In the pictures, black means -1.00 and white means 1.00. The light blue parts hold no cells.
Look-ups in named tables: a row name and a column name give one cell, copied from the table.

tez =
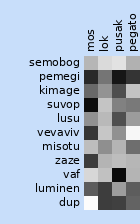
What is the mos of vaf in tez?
0.69
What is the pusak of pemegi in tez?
-0.83
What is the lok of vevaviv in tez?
0.55
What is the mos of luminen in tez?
-0.28
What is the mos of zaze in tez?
-0.53
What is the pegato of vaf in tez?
0.41
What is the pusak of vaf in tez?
-0.91
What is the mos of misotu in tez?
0.48
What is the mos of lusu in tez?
0.14
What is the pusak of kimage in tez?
-0.39
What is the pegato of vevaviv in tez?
0.94
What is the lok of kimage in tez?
0.15
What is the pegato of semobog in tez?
0.39
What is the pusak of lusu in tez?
-0.38
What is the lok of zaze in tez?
0.41
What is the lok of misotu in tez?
0.12
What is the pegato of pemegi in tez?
-0.59
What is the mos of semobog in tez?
0.43
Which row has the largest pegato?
vevaviv

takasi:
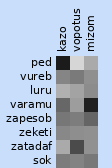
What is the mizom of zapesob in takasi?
-0.21
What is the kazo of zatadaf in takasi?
0.33
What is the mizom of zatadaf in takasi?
0.14
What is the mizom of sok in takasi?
-0.06
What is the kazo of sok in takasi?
-0.03
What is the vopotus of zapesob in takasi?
-0.02
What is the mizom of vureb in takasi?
0.12
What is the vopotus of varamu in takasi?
0.23
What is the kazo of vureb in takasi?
0.04
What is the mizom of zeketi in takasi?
0.13
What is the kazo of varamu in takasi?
-0.19
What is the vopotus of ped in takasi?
0.68
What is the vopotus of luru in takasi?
0.28
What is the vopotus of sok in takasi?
0.03
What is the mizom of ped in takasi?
0.33
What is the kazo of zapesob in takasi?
-0.07

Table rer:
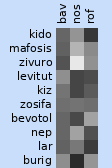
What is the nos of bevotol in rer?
-0.43
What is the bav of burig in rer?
0.11
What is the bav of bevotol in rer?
-0.20
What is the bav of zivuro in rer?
-0.35
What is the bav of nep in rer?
-0.20
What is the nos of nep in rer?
0.27
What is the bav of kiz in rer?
-0.09
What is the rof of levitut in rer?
-0.40
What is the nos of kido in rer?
0.16
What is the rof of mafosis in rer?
0.08
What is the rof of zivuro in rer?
0.14
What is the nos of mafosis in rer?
0.41
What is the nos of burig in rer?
-0.66
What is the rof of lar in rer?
-0.53
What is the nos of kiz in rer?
-0.46
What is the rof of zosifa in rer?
-0.14
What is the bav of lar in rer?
-0.23

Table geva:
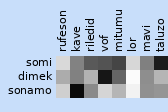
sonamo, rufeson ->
0.62
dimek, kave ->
0.01
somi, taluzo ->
-0.78
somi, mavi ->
0.00
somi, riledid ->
-0.30
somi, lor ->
0.69
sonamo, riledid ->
0.08
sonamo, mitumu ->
0.42
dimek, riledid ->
0.40
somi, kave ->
0.02
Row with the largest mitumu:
sonamo

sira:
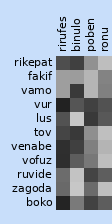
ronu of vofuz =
0.49
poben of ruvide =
-0.47
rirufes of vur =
-0.73
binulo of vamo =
-0.55
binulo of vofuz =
-0.27
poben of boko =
-0.48
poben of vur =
-0.49
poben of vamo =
0.42
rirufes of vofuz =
-0.64
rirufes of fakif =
0.24
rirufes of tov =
-0.46
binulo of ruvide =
0.53
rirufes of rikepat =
-0.39

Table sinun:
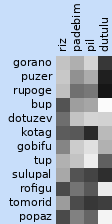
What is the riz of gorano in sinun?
0.53
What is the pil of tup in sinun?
0.86
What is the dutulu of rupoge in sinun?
-0.83
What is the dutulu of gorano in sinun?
-0.57
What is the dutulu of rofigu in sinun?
0.84
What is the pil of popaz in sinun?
-0.21

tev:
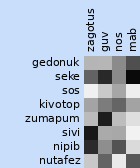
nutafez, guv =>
-0.22
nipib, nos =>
-0.35
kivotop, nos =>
-0.21
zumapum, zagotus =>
0.47
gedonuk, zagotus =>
0.42
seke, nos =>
0.08
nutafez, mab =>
-0.32
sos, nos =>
0.30
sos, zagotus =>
0.88
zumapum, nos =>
0.48
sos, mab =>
0.87
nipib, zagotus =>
-0.66
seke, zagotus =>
-0.22
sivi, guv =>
0.33
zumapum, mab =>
0.75
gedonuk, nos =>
0.09
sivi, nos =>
0.32
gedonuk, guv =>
0.43
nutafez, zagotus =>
0.57
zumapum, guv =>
-0.78
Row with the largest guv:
sos

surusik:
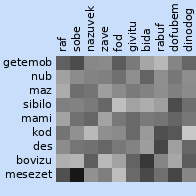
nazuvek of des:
-0.11
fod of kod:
0.08
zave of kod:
0.12
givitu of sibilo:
0.27
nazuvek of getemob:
0.06
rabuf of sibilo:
0.25
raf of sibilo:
0.00
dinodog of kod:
0.57
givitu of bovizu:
-0.22
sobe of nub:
0.10
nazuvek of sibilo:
-0.04
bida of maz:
0.02
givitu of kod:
-0.18

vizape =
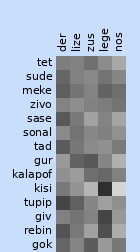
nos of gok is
-0.06
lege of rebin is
-0.38
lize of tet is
0.01
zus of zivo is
0.01
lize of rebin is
-0.05
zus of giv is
0.03
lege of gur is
0.04
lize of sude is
0.01
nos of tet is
0.32
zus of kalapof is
-0.13
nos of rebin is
0.35
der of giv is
0.01
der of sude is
-0.20
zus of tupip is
0.05
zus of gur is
-0.31
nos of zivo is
-0.10
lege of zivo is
-0.03
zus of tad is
0.08
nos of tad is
-0.04
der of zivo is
0.03

